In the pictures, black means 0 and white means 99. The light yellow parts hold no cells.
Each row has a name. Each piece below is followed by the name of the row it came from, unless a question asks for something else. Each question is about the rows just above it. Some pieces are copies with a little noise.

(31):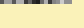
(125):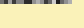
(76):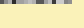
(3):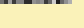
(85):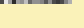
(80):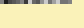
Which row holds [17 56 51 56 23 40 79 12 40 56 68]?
(3)
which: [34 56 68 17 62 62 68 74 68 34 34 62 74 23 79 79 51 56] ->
(76)

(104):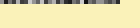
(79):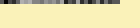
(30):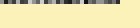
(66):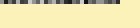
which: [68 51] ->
(79)
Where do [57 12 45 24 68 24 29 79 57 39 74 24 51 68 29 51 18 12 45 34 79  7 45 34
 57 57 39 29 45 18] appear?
(66)

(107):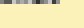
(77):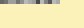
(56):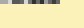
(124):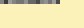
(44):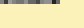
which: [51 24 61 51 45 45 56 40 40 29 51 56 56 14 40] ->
(44)
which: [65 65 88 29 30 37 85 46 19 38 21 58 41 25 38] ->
(56)
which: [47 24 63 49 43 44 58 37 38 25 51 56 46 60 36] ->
(124)
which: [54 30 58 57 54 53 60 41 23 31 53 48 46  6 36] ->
(44)
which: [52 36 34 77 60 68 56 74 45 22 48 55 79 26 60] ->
(107)
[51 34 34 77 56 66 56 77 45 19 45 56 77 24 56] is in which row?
(107)

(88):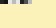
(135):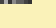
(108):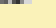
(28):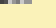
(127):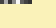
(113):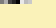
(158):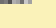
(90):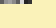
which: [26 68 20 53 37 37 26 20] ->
(135)
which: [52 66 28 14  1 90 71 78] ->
(113)
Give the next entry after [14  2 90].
[73]
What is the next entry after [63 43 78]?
[63]
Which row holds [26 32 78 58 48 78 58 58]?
(28)
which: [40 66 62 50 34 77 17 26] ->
(90)

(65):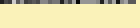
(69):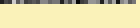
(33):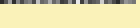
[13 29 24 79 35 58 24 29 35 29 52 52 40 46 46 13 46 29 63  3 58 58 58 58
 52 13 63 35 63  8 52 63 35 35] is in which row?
(65)
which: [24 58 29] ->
(33)

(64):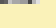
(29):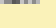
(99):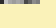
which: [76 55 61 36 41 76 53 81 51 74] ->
(29)
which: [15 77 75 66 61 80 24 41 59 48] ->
(99)
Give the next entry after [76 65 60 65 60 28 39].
[54]
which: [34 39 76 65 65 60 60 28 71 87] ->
(64)
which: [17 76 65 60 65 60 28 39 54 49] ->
(99)
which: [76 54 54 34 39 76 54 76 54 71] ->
(29)

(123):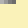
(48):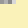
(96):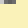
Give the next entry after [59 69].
[53]
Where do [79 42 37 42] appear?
(96)
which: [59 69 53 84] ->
(48)
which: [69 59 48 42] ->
(123)

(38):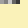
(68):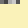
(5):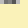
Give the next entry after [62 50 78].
[39]
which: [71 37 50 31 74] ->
(5)
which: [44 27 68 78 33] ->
(68)

